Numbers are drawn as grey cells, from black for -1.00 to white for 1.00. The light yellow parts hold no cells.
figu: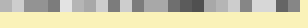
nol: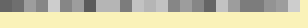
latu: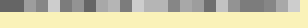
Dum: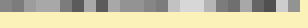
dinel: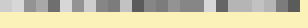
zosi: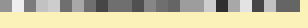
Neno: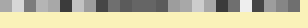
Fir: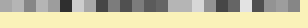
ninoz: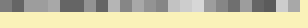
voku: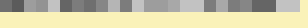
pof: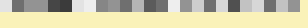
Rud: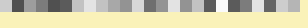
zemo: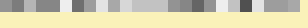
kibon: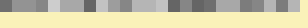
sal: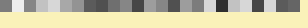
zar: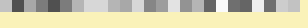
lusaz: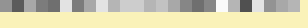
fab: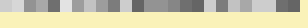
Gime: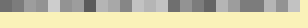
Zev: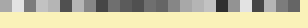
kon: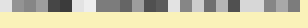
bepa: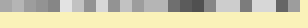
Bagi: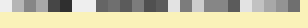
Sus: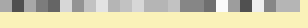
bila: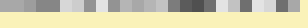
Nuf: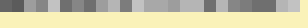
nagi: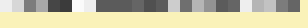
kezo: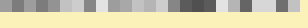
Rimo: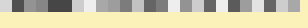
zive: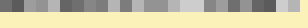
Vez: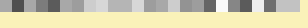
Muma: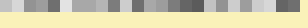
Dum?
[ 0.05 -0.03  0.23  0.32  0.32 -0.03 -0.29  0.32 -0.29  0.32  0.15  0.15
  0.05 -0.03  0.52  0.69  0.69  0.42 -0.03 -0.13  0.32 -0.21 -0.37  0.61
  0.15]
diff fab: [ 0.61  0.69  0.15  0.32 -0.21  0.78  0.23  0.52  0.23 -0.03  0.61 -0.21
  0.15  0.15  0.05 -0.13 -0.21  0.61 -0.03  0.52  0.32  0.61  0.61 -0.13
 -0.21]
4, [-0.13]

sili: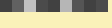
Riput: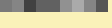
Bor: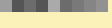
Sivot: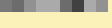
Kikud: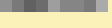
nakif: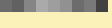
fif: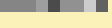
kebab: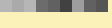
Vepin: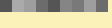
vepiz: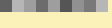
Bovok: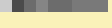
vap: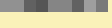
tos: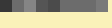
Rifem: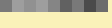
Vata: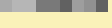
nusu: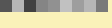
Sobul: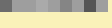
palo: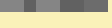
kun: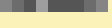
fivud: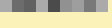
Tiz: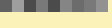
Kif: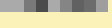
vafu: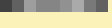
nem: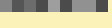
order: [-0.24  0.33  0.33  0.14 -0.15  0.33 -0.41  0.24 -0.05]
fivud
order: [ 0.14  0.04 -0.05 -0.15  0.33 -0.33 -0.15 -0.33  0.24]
Bor
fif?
[ 0.04  0.04  0.04  0.24 -0.41  0.14  0.14  0.60 -0.24]
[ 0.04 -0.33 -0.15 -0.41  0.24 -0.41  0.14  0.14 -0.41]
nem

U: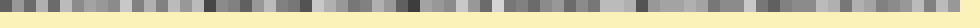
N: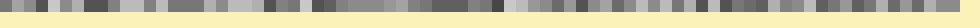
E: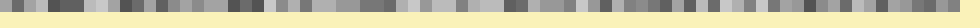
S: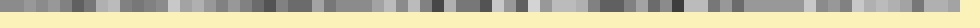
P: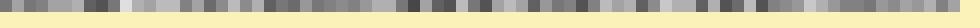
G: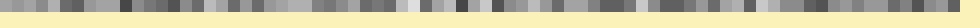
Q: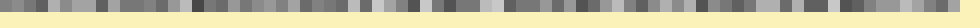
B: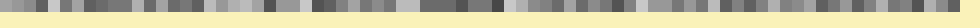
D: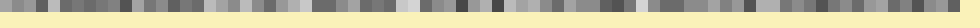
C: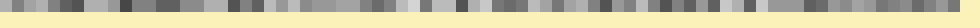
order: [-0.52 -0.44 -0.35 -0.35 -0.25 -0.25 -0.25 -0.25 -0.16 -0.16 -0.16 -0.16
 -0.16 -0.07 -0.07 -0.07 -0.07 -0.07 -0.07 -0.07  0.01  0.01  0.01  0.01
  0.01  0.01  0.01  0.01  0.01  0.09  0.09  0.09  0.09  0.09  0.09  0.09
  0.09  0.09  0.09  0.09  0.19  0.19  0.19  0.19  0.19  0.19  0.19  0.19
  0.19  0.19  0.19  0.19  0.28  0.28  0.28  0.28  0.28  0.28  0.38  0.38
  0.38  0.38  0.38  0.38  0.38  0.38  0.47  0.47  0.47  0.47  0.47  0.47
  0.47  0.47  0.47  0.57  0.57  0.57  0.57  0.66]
U
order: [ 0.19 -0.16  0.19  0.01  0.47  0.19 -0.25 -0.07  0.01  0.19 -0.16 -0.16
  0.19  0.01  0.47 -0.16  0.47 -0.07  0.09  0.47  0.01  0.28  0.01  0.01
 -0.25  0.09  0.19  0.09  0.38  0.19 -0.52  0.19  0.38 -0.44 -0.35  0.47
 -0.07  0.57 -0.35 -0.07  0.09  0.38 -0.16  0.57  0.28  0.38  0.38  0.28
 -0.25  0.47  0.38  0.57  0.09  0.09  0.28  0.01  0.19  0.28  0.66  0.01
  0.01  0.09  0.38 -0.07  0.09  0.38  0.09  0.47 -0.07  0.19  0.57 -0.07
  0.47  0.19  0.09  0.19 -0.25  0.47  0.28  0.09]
U
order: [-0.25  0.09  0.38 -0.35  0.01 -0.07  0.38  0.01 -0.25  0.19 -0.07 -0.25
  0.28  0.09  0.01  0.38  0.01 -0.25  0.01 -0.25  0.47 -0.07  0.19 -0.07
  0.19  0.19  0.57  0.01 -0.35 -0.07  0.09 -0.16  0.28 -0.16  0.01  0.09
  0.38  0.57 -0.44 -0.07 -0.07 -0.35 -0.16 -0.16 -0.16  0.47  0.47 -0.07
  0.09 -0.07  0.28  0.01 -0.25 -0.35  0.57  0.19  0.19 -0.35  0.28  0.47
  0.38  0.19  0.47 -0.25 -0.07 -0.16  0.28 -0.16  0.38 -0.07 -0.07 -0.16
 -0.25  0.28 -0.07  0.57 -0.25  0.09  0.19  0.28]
B
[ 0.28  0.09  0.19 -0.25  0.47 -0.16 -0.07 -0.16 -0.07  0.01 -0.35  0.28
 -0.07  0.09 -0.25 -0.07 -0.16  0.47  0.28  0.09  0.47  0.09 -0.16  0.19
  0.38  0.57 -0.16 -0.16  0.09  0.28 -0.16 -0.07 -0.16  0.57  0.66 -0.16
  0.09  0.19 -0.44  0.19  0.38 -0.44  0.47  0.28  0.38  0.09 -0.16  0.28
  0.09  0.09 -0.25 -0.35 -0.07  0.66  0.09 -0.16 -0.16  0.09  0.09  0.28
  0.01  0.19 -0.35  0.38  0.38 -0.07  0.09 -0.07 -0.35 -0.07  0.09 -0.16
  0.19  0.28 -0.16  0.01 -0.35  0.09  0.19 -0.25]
D
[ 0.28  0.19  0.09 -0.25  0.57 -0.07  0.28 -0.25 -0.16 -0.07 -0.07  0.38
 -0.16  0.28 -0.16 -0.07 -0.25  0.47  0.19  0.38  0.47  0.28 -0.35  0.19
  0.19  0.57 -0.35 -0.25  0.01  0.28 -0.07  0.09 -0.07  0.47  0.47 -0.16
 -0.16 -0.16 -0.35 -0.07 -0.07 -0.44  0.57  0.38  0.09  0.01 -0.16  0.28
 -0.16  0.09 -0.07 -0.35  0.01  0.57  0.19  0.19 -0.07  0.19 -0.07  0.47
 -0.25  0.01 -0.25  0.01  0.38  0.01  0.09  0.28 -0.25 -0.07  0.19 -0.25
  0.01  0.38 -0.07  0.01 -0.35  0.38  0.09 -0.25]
B

